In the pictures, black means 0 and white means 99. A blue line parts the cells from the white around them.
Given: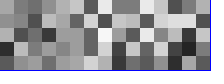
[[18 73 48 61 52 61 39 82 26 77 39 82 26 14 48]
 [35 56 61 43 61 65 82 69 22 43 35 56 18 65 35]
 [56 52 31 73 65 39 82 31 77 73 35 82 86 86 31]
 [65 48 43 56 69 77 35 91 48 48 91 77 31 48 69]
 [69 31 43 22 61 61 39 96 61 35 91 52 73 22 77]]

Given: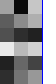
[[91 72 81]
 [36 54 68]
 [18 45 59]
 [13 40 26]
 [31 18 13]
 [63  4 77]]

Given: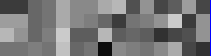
[[61 61 40 45 66 53 49 40 23 45 49 57 79 23 57]
 [71 57 40 49 79 36 36 71 36 40 36 19 27 31 57]
 [45 45 49 45 75 40 45  5 53 49 45 53 66 27 19]
 [23 23 40 45 66 53 53 66 71 31 57 27 36 61 27]]

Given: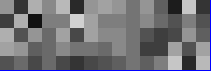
[[24 68  7 49 49 81 63 49 49 45 53 41 32 49 32]
 [63 58 37 41 53 45 45 41 53 45 24 24 63 32 63]
 [32 41 28 41 28 20 28 32 37 45 37 49 77 16 72]
 [68 32 58 41 63 28 63 53 53 45 32 24 28 58 37]
 [58 20 68 53 72 16 58 63 58 45 58 37 11 77 20]]

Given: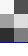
[[62 86]
 [18 49]
 [96 31]]

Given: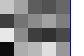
[[ 5 67 72 86 59]
 [77 63 36 32 40]
 [90 54 24 19 28]
 [24 45 54 63 49]]

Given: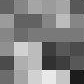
[[56 81 73 24 34 29]
 [29 68 73 19 24 34]
 [42 64 81 90 77 11]
 [38 52 64 60 64 34]
 [52 42 47 47 47 47]
 [60 38 38 52 73 52]]

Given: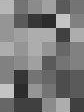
[[58 62 67 67 25 67]
 [67 58 67 58 40 50]
 [50 54 62 35 45 50]
 [71 45 54 62 35 45]
 [58 35 21 17 76 50]
 [40 25 25 54 67 25]
 [50 21 45 40 30 35]
 [76 17 58 45 30 35]]
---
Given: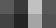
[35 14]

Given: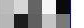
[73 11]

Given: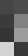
[27 50]

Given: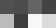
[31 24]

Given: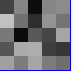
[26 44 34 24 43]

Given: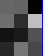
[40 18 32]
